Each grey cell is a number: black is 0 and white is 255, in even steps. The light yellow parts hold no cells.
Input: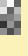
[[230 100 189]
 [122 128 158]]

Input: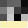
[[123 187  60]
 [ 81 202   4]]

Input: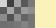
[[ 91 167  96]
 [140  82 144]]

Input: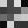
[[ 58  70  72]
 [109  87 191]]

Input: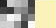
[[ 66  58 147]
 [188 246 229]]

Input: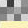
[[118 138 167]
 [137 202 118]]

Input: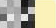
[[157 176 166]
 [100 232 175]]

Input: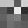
[[ 90  60 232]
 [ 99 117 126]]

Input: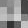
[[181 132 186]
 [190 171 207]]
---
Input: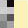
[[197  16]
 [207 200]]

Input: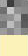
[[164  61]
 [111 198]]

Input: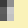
[[ 59 144]
 [ 94 200]]

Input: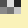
[[ 81 222]
 [137 117]]

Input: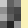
[[201  97]
 [143  81]]

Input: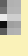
[[ 97 177]
 [116 181]]

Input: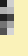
[[ 30 207]
 [176 186]]

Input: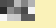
[[ 76  83]
 [ 41 140]]

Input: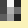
[[ 66 246]
 [ 69 177]]
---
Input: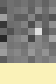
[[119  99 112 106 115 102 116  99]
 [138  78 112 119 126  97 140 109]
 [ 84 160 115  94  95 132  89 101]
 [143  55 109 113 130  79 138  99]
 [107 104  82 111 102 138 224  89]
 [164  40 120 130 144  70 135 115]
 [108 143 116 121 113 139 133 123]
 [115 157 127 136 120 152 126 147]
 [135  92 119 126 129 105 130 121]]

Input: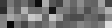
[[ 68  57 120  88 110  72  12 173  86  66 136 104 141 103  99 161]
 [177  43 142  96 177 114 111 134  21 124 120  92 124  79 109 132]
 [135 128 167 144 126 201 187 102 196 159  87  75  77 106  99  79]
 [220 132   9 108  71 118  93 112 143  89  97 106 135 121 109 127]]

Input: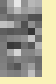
[[175 117 171 230 146 183]
 [152 103 151 186 156 165]
 [ 80 121 103 116 113  82]
 [107 193 182 136  81 143]
 [152  94  86  92  89  53]
 [108 115 131 136 146 196]
 [179 124  57  64 110  87]
 [153 121 165 213 134 134]
 [107 125 112 131 125 119]
 [110 129 102  85 135 157]
 [126 139 128 125 140 190]]

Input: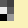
[[ 64  89]
 [ 93 236]
 [153   2]]

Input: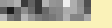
[[ 79 151 158 177  58  97  56 179 149 145 239 174 144]
 [ 91  89  29  98 142 106  56 104 132 136 171 173 149]
 [167 185 119 103 181 147 124 112 120 134 177 133 132]]

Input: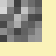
[[ 87 204 170  62 138 108]
 [109 215 123  82 196 137]
 [ 69 106 105 185 148  76]
 [127  73 129 171 103  94]
 [149 141 115  69  97 117]
 [151  65 136 107 104 146]]
